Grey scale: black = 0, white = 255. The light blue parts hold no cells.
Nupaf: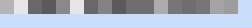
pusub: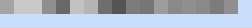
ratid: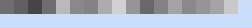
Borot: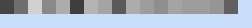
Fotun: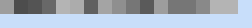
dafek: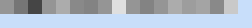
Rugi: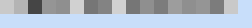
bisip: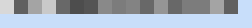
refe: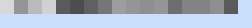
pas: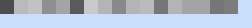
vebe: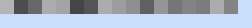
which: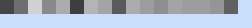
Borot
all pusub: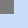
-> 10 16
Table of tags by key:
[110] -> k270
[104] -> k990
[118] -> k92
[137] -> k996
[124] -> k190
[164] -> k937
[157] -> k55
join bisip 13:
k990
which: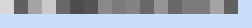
bisip
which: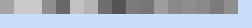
pusub
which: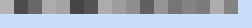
vebe

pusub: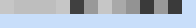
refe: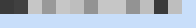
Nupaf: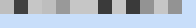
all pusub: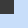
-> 11 13
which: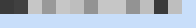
refe
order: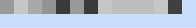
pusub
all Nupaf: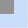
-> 11 13
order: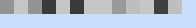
Nupaf

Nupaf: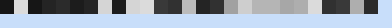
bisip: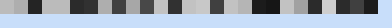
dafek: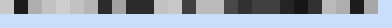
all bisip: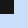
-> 20
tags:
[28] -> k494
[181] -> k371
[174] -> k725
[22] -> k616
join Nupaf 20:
k371
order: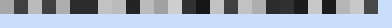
dafek
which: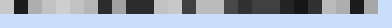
dafek

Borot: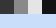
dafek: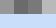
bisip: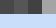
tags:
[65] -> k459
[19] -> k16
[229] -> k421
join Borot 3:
k421
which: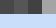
bisip
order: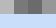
dafek
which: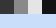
Borot

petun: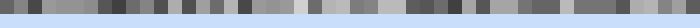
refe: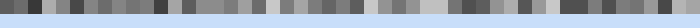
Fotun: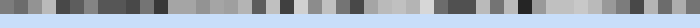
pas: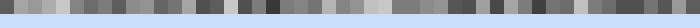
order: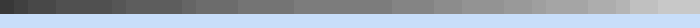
refe
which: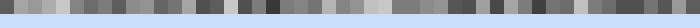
pas
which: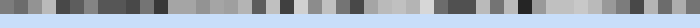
Fotun
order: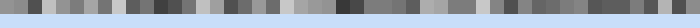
pas
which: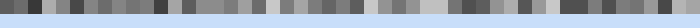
refe

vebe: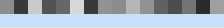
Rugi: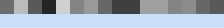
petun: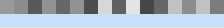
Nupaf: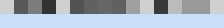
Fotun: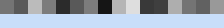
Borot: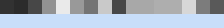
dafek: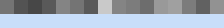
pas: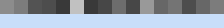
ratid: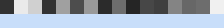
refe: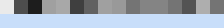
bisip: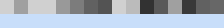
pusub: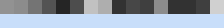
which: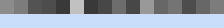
pas
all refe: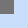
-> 10 13 16
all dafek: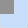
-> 16
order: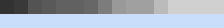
bisip

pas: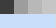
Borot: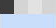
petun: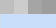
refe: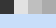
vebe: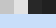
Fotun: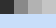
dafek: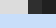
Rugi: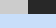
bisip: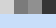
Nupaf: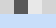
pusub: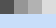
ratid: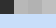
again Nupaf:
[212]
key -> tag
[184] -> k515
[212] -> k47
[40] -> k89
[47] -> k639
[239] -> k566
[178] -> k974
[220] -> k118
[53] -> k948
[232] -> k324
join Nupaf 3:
k324

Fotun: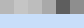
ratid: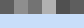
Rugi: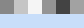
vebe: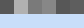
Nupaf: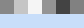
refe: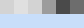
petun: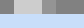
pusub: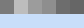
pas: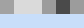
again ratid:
[94]
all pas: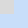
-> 2 3

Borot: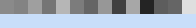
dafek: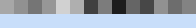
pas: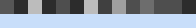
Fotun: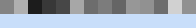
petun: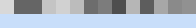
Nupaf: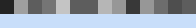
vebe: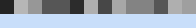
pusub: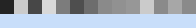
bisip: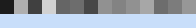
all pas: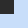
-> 2 4 6 14
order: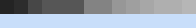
vebe
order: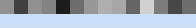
bisip
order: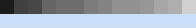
bisip
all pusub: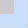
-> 2 11
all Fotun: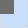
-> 7 12
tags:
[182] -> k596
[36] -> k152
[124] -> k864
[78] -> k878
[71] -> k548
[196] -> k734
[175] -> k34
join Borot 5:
k596

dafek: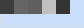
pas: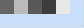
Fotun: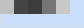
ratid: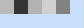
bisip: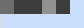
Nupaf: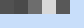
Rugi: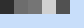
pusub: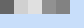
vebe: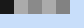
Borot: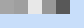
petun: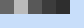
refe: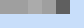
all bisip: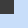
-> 2 3 5
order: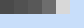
Nupaf
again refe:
[159]

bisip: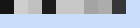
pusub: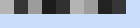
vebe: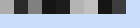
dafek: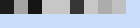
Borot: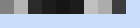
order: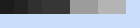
pusub
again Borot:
[28]
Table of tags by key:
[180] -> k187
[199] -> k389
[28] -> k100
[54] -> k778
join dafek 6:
k778
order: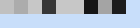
dafek
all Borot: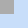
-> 8
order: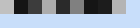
vebe

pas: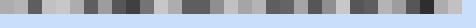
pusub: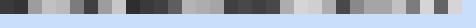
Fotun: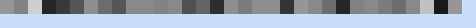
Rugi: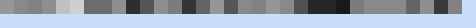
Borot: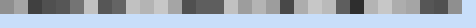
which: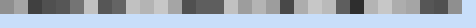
Borot
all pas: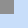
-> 16 24
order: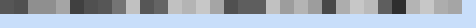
Borot
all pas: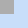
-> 1 6 13 32
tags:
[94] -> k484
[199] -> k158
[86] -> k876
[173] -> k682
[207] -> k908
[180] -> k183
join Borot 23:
k158
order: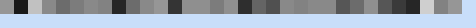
Fotun
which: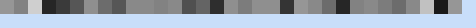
Fotun

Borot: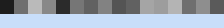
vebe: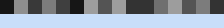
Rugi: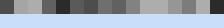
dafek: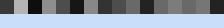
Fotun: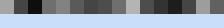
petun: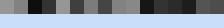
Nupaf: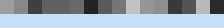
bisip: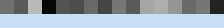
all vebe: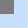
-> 4 15
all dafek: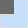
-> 10 12 14

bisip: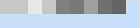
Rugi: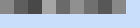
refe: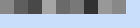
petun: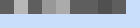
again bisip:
[199]
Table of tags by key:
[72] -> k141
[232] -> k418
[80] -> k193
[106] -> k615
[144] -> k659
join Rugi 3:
k141
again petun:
[94]
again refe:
[136]
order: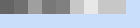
bisip

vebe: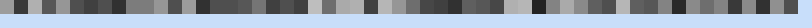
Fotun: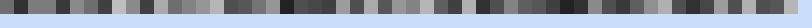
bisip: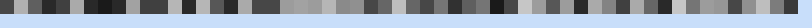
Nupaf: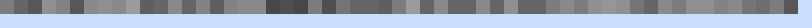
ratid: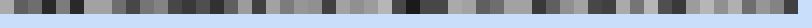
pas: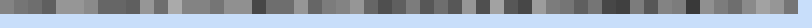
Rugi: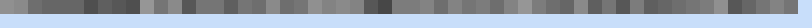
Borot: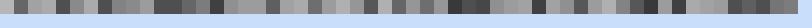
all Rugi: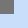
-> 12 15 16 18 22 34 44 50 55 57
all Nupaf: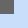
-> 2 12 14 26 27 31 33 34 36 38 39 47
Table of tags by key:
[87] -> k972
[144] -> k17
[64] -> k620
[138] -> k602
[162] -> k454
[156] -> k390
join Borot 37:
k390
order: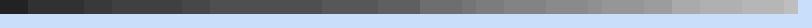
Fotun
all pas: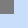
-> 24 30 40 46 49 52
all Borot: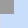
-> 11 18 19 24 37 43 48 52
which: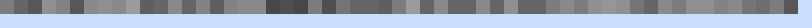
Nupaf

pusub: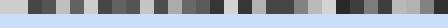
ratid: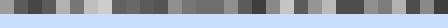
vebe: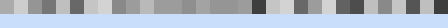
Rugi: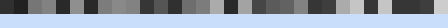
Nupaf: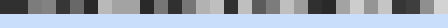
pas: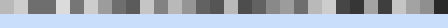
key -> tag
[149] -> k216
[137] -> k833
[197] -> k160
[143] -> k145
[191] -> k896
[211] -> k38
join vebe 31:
k896
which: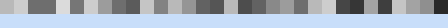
pas

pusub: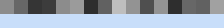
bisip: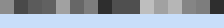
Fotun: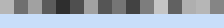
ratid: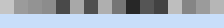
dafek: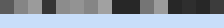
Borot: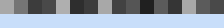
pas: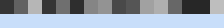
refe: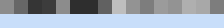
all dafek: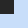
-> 9 10 13 15
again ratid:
[155]
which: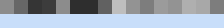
refe

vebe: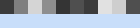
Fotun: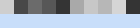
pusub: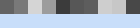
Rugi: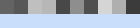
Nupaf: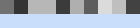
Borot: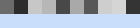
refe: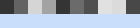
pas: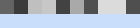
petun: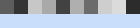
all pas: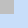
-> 3
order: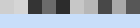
Borot
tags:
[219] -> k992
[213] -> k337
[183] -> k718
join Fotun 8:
k718
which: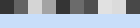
refe

